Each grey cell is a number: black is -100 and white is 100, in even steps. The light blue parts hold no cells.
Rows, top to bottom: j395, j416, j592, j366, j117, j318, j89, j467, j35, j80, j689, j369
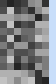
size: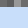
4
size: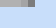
5
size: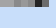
7
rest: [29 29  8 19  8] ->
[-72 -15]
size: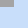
2
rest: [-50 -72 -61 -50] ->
[  8  19 -61]

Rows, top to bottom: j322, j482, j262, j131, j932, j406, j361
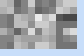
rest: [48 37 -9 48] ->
[71]
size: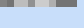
11
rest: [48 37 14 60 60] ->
[37 -9 -9 -9]
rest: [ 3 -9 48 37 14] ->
[60 60 37 -9 -9 -9]

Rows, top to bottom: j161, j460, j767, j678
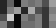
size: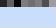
8
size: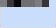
7
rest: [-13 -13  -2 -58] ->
[-2]
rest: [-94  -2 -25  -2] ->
[-58  11]
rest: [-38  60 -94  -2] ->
[-25  -2 -58  11]
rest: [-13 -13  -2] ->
[-58  -2]
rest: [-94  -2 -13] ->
[ -2 -38  23]

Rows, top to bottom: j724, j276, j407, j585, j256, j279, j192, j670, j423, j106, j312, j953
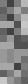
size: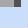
3
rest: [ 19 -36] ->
[-24]
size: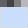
4
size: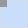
1
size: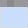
4
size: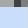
4
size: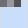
3

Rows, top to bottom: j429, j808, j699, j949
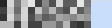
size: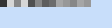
13
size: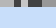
8

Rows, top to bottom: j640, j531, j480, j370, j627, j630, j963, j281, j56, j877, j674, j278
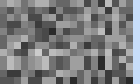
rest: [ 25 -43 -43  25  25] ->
[-54   2 -67 -20  13 -54 -10 -54  25 -43 -67]
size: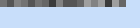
18
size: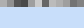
12
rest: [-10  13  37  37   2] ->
[-20 -20  13  25 -43   2 -54  47 -33  25 -10]
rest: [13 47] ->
[-54  25 -10   2]

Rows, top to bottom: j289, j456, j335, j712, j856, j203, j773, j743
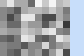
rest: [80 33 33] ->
[-17  92  58  92  45  58]
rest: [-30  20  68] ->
[-42]

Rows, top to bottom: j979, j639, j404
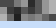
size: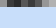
8
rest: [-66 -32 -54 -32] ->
[18 39]
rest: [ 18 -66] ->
[-32  18  39]
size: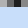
4
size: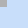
1

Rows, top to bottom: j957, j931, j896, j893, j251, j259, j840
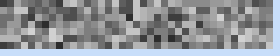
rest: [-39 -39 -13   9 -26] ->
[ -1  20  20  30 -65  54  41  30 -39   9 -52 -52 -26  20   9  20  30  64
 -13  -1  30 -13  20  -1   9]
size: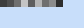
9
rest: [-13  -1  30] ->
[-13  20  -1   9]
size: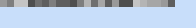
25

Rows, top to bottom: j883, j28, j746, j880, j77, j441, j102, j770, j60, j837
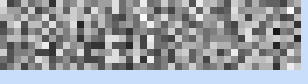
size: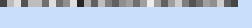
34
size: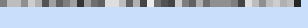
43
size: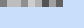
9

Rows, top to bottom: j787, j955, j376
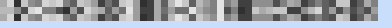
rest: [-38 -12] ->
[-38  23]
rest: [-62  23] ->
[-38  67  45  33 -25  23 -12  79  23 -50 -50  33 -12  23 -12 -12  79  33
  11   0  79 -38   0 -62 -50  56  33  45  56  56 -50 -50  11  45  67 -25
  23 -38  11 -38 -12 -38  23]
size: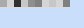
10
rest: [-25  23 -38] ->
[ 11 -38 -12 -38  23]
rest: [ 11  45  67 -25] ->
[ 23 -38  11 -38 -12 -38  23]
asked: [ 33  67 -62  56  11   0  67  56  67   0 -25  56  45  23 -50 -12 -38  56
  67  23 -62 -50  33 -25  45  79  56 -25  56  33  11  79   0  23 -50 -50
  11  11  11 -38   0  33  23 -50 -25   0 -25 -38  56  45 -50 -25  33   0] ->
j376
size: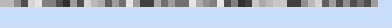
54

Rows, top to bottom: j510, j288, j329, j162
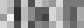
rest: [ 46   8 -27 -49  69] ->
[ 46  -5 -27  33]
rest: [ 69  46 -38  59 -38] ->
[  8  -5  33  69   8 -17  20]
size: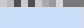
12
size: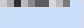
10
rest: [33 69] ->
[  8 -17  20]
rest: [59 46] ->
[-38  59 -38  59  33  20  69  -5  -5  -5]
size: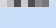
7

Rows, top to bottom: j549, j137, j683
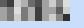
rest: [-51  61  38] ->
[-15 -39  27  61   6  73]
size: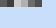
6
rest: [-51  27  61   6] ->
[-62]
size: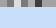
8
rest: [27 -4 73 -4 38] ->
[-51  27  27 -27  61]
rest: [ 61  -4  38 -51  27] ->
[ 61   6 -62]

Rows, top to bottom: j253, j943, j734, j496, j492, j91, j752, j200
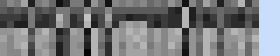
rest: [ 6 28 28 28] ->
[  6  16   6  16   6 -86  16 -18  41  16 -29   6   6  28 -18  28]
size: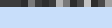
16
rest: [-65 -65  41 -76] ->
[-42 -76 -53 -18 -53 -65 -76 -42 -53]
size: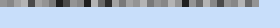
37

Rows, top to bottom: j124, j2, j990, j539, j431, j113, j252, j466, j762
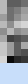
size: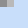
2
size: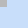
1
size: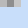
3

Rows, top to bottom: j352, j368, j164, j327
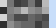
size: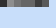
7
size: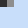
2
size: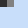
2
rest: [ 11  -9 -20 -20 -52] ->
[-30]
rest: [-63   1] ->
[11 45 11  1 33]
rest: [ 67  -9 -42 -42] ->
[-20 -30 -42]
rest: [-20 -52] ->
[-30]

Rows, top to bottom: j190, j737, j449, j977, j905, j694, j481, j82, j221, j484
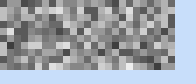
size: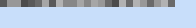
25
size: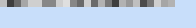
25
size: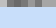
8
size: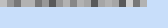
21

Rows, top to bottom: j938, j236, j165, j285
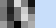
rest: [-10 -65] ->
[-10  71  23]
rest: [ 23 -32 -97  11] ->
[36]
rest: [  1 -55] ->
[ 71   1 -86]
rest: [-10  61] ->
[-32]
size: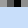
4

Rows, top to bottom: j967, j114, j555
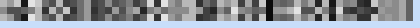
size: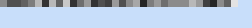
34
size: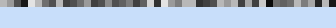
48
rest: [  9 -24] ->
[ 78   9  -2 -24 -14 -91  21  21  44  78 -37 -37  44  -2 -61  68 -50 -61
 -37 -50 -61  21   9   9  31 -24]
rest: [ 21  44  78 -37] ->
[-37  44  -2 -61  68 -50 -61 -37 -50 -61  21   9   9  31 -24]
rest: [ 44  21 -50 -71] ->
[  9 -24  78   9  -2 -24 -14 -91  21  21  44  78 -37 -37  44  -2 -61  68
 -50 -61 -37 -50 -61  21   9   9  31 -24]
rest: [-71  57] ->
[  9  21   9  31 -24]

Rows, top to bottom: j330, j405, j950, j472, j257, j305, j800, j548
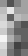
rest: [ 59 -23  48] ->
[37]
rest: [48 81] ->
[27 27]
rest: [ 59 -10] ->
[-35 -10]

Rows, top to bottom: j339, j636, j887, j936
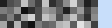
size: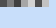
7
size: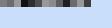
13
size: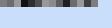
14
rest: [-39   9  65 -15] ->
[-76 -50]
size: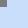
1
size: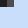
2
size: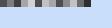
13

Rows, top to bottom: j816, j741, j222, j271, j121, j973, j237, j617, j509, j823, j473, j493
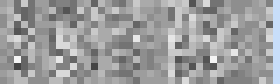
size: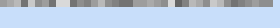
39
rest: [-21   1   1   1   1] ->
[11 58 23]
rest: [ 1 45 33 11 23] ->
[ 23 -10  58   1  70  33  45  33   1  11  45  23  45  33  23  45]
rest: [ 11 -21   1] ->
[ 11   1 -10  11  58  45   1 -10   1   1  45  33  11  23  23 -10  58   1
  70  33  45  33   1  11  45  23  45  33  23  45]

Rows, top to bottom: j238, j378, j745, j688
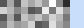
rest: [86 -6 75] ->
[20]
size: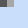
2
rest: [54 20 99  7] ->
[-66]
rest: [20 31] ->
[ 65 -32 -19  75  31   7]

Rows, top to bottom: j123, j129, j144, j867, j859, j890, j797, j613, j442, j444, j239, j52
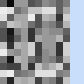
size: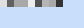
9
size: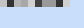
10
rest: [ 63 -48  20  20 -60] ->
[63]
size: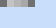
5
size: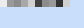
10
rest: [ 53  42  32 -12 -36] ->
[  9  -2 -36  42]
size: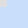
1

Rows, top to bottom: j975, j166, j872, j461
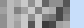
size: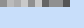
10
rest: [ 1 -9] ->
[-43   1]
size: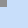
1
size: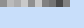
10

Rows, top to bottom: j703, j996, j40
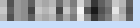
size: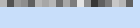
19
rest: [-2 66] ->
[ 11 -57 -25  -2  56  43 -25]
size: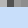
4
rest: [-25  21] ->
[ 11 -46  56  43  56 -46  56  11  91 -36 -80 -36 -14  79  31 -36]
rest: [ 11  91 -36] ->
[-80 -36 -14  79  31 -36]

